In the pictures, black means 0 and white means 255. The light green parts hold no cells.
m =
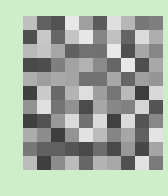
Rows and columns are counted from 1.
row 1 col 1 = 191
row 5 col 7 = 167
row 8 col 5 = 113
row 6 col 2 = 202
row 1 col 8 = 182
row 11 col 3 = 140
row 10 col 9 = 71
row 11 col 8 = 80
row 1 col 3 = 82
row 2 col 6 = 133
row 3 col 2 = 196
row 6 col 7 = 117
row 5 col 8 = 101
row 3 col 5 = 114
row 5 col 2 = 158
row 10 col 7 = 73
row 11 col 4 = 187
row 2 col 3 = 102
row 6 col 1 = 64
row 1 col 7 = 223
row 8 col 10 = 136
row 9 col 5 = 226
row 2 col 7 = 192
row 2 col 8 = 100
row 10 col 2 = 97
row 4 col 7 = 102
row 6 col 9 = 61
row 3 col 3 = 166
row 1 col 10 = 127
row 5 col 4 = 164
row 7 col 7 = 135
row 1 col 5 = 159
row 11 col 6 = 179

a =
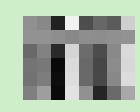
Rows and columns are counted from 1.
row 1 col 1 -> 144
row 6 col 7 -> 106
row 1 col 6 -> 103
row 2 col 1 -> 146
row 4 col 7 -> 140
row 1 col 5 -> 77
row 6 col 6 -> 37
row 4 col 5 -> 105
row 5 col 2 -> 125
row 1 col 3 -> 33
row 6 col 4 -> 226
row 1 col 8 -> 207
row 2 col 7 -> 144
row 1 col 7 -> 91
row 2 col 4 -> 136

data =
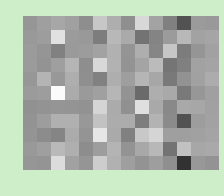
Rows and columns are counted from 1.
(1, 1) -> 150
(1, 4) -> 160
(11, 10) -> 158
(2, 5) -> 153
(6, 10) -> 174
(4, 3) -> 159
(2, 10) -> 132
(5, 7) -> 174
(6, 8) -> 147
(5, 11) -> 121
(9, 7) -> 170
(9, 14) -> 164
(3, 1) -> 155
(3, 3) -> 129
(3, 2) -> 149
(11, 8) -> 159
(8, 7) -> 172
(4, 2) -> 147
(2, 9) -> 115
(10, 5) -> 141
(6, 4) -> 171
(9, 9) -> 200
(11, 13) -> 152
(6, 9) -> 106
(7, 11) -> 137
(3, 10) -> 134
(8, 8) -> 171
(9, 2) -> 140
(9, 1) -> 148
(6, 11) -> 169
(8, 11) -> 139
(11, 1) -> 150
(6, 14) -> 160
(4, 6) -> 216
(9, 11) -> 159
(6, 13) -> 151
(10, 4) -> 175

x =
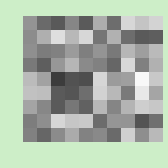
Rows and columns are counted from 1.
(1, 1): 148
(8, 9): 84
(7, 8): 180
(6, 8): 122
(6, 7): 184
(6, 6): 210
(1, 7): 109
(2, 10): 94
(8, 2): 142
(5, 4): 82
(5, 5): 78
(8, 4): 198
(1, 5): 90
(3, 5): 127
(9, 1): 129
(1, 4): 134
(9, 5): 130
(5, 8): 159
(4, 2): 94
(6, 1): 193
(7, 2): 135
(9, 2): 102
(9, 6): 137
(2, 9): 90
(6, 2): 190
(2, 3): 222

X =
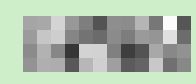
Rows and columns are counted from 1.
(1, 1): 165
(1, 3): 212
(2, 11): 224
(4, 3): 173
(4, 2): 175
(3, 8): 62
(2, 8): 125
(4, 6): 208
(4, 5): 183
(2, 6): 107
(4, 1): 147
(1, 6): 83
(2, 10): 149
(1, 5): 126
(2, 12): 108
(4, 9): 100

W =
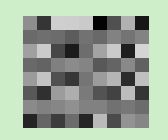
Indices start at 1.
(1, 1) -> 142
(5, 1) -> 155
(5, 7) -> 181
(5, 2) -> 195
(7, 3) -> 134
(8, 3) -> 60
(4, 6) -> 88
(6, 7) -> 66
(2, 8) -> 116
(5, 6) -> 156
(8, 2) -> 101
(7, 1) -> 138
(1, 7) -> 80
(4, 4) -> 139
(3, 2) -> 203
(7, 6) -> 129
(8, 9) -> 134
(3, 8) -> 30
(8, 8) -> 147
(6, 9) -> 53
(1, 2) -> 53
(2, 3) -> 108
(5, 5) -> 117

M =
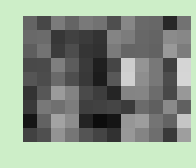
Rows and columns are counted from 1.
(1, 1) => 100
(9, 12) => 158
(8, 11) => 99
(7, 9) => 107
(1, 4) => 100
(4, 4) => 92
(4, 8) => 205
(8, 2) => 98
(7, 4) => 125
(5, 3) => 106
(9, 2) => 79
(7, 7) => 69
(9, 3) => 147
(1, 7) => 78
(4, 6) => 31
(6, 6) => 61
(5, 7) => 88
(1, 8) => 135
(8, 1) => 21
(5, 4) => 78
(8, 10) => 116
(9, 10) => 110
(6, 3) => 155
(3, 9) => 102
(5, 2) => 76
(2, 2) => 107
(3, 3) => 59
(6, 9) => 133
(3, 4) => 77
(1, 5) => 121
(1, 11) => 40

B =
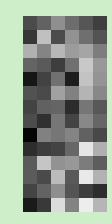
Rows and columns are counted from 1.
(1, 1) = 75
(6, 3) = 161
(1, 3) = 143
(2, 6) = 83
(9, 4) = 132
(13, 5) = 62
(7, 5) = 118
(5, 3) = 113
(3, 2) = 132
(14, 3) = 220
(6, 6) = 136
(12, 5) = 233
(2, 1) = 55
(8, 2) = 48
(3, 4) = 156
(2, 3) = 76
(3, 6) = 125
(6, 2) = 74
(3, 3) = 183
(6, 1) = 82
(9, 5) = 97
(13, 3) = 142
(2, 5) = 111

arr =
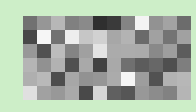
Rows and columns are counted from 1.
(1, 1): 113
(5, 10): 82
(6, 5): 73
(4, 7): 169
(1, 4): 128
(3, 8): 172
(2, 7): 167
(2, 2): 246
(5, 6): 150
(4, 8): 112
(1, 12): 108
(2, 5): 198
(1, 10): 146
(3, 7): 171
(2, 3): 114
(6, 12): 181
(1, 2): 150
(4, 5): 169
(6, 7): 96
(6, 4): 170
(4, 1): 181
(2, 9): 106

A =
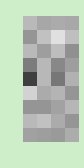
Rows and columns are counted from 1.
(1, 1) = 185
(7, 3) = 162
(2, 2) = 193
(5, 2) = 184
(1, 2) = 167
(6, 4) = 149
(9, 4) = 172
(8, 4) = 149
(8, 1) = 185
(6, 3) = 180
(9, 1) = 161
